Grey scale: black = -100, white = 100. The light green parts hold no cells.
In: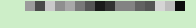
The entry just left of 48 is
67
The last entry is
-90
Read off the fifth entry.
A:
32
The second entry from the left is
-42
